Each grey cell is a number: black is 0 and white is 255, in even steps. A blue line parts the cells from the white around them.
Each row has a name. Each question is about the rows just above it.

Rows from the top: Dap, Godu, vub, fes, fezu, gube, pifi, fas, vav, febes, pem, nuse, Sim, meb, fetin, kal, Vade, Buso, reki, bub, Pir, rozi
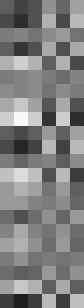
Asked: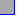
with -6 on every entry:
[163]
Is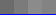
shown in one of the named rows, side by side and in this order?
no
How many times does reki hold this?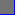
2
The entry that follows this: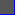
[169]

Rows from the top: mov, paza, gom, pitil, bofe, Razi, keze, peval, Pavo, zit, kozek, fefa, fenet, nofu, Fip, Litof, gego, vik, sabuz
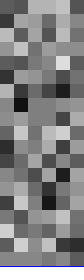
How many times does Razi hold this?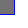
1
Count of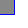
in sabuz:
4
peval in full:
[135  16 127 127 141 148]

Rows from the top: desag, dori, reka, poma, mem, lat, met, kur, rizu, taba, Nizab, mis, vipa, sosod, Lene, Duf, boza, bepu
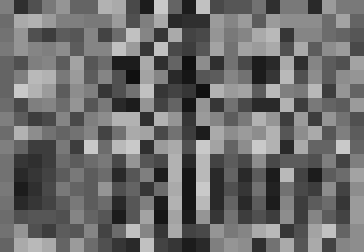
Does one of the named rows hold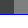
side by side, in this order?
yes
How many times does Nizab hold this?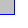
0
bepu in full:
[100 170 185 170 100 155 108  80  54  41 193  67  54  28  41 127 149 141
  47 114 170  86 170  67 133 141]
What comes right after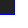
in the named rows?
[114]

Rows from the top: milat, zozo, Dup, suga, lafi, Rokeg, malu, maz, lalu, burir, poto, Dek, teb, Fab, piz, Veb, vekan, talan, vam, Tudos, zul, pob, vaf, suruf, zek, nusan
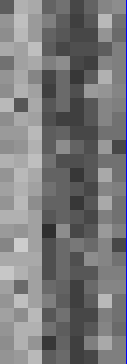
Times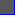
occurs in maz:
3
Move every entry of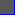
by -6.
[81]
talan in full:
[133 205 161  79 106 120 106 133  71]
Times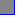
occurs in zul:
2
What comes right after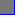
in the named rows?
[106]
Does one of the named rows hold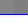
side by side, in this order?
yes

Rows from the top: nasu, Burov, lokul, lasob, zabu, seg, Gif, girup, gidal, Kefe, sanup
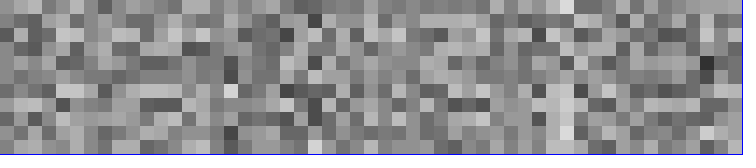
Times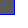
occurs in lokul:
5
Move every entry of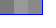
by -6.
[116 147 131]
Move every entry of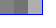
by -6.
[124 109 168]

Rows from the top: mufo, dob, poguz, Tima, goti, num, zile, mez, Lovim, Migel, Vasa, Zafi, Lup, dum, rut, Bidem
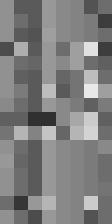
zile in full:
[145 123  90 189  90 116 232 159]
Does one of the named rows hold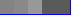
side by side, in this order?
no
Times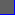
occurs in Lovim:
3
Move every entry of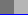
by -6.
[110 175]
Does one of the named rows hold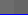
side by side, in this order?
yes

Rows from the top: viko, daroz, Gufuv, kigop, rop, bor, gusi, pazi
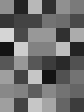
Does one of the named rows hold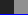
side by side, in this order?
no
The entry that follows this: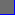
[73]
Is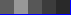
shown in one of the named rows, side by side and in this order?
no
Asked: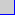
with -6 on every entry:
[200]
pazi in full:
[159  67 198 166 101  60]
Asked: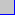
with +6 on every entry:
[204]

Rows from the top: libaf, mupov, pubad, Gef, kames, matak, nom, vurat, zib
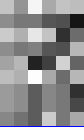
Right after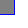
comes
[86]
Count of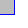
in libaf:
1

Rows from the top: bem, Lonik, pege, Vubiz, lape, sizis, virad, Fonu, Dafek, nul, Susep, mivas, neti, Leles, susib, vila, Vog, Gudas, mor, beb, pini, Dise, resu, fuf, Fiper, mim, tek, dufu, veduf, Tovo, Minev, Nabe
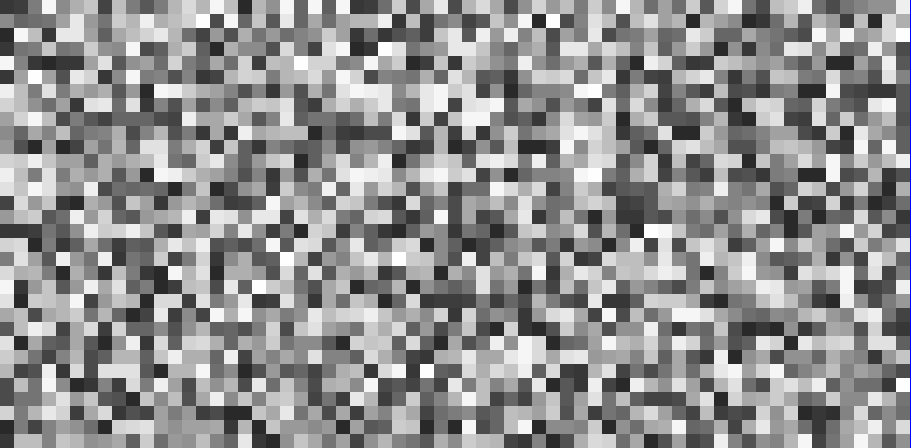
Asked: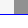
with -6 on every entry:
[240 139]
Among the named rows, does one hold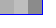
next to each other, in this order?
no
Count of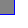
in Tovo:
2
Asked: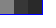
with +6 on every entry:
[137  61  47]
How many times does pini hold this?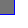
5
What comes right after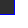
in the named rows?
[131]

